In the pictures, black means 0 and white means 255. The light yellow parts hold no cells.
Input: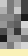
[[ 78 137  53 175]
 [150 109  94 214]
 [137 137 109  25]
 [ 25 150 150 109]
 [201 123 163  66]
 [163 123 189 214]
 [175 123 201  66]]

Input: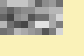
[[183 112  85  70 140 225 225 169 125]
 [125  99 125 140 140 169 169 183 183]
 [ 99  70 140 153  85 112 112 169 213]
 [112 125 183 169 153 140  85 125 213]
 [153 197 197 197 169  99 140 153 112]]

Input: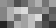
[[146 132  79 104 146 176 116 162]
 [132 176 116 162 192 219  66 104]
 [ 37  91 176 162 192 116  79  53]
 [132 176 204 219 132 132 146  91]]

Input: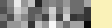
[[ 79 151 151 177  53 193 151 248 163 109 163 163  10]
 [121  79 177 136  93 121  65 193  65 208  53  65  53]
 [ 79 121 208 177  93  93 136 208 109 177 109 109  53]
 [ 93 136 234 151 193  37 121 136 121 151 109 109 163]]

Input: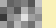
[[ 99 128  86 183 128 171]
 [171  99 112 128  86 197]
 [ 56 143 159 226 159 143]
 [159 112 183 143 112 183]]

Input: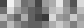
[[187 141  98 172  98  70  57 217 156 141 202 156]
 [127 187 141 112  98  98 127 172 202 172 127 172]
 [112 217 156 127  98  84 127 187 202 156 112 187]
 [ 70 242 187 112 127  70 156 172 230 141  84 217]]

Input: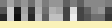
[[ 39 205  13 177  39 192  96 192 192  68 236  68  84 112 112  54]
 [ 84 205  26 165  54 177 112 177 165  68 220  68  96 136 149  68]
 [124 165 124 149 112 165 124 149 149  96 124  96 136 136 136 124]]
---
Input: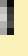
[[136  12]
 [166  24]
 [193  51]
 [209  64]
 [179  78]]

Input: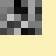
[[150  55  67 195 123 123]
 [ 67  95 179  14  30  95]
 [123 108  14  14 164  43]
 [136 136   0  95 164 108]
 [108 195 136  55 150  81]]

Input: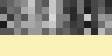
[[153  58 125  87 168 141 101 215 125 125  42  71 199  71 153 141]
 [ 87  87 141 101 153 153 101 153  87 101  71  58 168  42 184 125]
 [ 87 101 125 141 199 113  87 199 141  71  58 113  42  71  87  42]
 [ 58 113 101 168 184 113 141 199 141  58  42 113  27  71 101  58]
 [ 27 168 125 168 168 153 184 199 125  87  58  71  27  58 113 168]]

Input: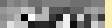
[[112 139 126 139 112 112 126 126 126 126 112 112 112 126 126]
 [139 152 182   0 253 182 182  57  28 240  57 209  57 139  57]
 [152 166 166 197 182 100 182  87  87  71 100 100 152 166 152]
 [152 225 197 197  28  41  41  28 197 240  12 100  57 209 166]]

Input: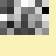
[[117  30 142  62 158 103 196]
 [ 75  46 210 129 117 210   1]
 [103  75 183 251 235  91 210]
 [ 91 158  62  75  62 183 142]
 [251 171 196  75 171 158 235]]

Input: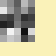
[[ 34  48 122  78  78]
 [ 78  63 109  48  63]
 [170 138  93 186 138]
 [230 154 109 154  93]
 [170 201 186  63 122]
 [138 243 201  19 215]]
